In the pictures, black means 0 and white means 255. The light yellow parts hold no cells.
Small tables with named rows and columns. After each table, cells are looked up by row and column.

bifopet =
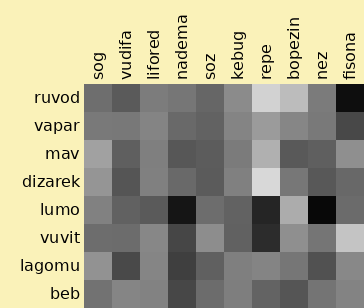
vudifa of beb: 133
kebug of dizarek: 128
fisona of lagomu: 136
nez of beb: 116
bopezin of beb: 85
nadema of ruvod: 118
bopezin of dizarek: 119
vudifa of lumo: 97
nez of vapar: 121

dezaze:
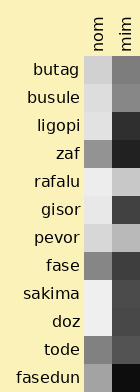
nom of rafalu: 237
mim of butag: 125
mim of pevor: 185
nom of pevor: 215
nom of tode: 129
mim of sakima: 75
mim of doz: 72
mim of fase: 62
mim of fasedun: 13
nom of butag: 209
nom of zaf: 147
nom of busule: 221
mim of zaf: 33
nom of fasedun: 163
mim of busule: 135
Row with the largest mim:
rafalu

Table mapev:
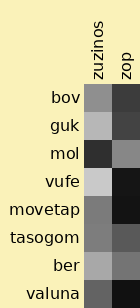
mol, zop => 135
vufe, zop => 21
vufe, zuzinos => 201
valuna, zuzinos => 99
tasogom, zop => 89
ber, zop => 116
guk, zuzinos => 183
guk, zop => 67
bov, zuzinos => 143
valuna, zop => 17
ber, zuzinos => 168
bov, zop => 60
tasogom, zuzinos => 125

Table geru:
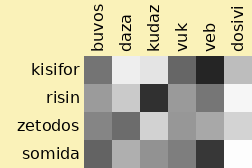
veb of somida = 55
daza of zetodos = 108
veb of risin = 118
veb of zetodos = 168
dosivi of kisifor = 189
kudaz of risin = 48
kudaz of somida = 146
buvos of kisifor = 116
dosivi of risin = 246
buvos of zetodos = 133
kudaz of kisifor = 228
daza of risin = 202
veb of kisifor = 37
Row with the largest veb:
zetodos

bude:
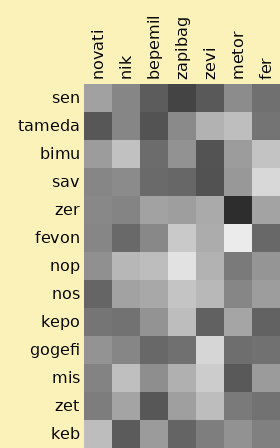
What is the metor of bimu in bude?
156
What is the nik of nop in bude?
183
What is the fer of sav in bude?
216
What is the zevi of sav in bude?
82
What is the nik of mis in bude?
191
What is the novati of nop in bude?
144
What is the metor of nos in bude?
134
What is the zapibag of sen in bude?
68
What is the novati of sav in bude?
134
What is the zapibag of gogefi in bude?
112
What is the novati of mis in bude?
131
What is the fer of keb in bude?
128
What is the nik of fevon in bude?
105
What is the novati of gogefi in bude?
147
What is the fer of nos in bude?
157
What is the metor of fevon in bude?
235
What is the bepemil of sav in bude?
106
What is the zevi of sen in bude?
89

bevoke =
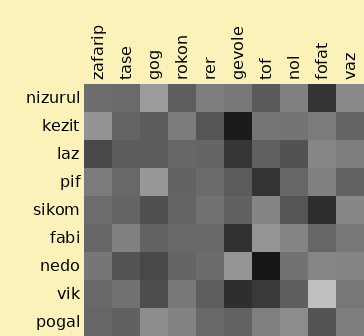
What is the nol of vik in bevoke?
95
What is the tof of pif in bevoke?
51
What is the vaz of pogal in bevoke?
125
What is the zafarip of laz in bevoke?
72
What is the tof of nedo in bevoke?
22
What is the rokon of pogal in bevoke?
131
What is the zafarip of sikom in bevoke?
108
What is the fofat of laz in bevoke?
134
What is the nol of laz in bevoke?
82
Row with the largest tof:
fabi

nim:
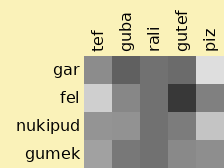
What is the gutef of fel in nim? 56
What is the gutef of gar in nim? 107
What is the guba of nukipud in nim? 146
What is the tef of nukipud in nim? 148
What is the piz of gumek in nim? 142
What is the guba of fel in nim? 135
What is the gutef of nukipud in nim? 124
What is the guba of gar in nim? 96
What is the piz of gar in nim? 222
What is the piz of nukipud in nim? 196
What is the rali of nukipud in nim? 113
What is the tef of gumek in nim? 161
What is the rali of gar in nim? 113
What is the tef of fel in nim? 207
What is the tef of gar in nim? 140
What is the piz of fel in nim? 128
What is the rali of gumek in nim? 113
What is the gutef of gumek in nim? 137
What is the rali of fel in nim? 113

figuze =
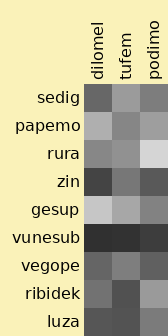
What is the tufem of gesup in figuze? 167
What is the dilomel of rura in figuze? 135
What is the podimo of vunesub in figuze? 61
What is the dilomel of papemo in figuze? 175
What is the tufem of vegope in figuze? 126
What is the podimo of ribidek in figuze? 154
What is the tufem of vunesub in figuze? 50
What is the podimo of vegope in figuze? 96
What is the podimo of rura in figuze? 213
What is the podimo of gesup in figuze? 130
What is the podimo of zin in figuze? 89
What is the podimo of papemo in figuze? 158

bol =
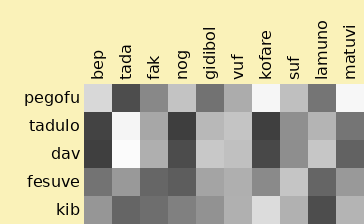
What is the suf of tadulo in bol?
143
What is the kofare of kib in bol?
220
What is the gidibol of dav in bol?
200
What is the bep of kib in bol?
150
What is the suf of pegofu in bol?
191
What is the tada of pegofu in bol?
77
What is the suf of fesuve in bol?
197
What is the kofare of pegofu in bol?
246
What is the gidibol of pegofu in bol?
114
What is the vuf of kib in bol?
176
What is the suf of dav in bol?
142
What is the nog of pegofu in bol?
195

